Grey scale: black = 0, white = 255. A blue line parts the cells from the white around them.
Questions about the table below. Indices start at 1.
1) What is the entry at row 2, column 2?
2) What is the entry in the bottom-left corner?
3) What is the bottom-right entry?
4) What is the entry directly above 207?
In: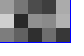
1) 40
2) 125
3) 55
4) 158

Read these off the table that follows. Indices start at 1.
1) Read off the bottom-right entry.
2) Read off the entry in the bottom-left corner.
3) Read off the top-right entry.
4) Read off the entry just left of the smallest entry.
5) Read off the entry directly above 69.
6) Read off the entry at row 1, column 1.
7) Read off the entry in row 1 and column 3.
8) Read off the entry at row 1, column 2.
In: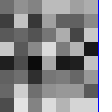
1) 213
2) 76
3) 173
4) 76
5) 97
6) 111
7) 131
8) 145

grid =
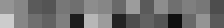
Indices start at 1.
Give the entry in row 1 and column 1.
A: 148
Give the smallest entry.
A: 15
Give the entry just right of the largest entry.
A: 134
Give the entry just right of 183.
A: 156
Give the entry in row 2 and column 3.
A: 111
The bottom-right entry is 90
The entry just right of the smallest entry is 105
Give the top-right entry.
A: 77
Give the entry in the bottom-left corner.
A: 204
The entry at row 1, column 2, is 134

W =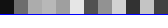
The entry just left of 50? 210
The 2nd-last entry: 196
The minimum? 17
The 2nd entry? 109

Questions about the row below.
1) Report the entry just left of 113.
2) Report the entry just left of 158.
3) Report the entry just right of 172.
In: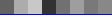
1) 50
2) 113
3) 200

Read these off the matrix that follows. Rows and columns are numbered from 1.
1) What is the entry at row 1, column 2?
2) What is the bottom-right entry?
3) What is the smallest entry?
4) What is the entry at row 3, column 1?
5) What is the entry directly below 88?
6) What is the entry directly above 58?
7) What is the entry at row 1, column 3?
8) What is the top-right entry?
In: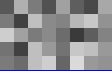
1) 176
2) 146
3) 58
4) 206
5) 123
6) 183
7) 123
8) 168

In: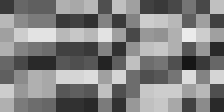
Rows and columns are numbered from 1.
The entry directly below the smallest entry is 220
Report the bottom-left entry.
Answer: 176
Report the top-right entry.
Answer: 192
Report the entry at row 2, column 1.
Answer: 184
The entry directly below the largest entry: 87
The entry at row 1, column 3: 95
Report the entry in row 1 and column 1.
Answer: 57
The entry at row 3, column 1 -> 160
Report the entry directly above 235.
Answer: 95
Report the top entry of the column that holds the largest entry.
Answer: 117
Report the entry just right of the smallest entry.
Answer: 57
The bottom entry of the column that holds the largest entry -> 65
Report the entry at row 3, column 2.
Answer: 205
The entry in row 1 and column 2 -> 103
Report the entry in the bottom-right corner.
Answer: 41
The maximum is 235
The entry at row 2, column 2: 139
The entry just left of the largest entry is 176

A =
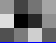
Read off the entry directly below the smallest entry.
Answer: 124
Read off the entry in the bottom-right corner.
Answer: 94
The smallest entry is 1
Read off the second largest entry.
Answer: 207

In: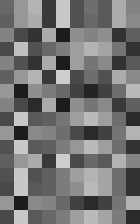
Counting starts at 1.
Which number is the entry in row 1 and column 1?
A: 104
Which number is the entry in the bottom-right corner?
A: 42
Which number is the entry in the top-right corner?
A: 131
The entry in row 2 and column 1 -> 96
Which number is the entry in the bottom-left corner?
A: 73
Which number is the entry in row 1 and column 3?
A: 179
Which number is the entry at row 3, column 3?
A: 50
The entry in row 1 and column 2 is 151
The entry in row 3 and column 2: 73
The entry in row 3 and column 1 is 131

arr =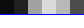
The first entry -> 12
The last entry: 76
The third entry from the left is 162
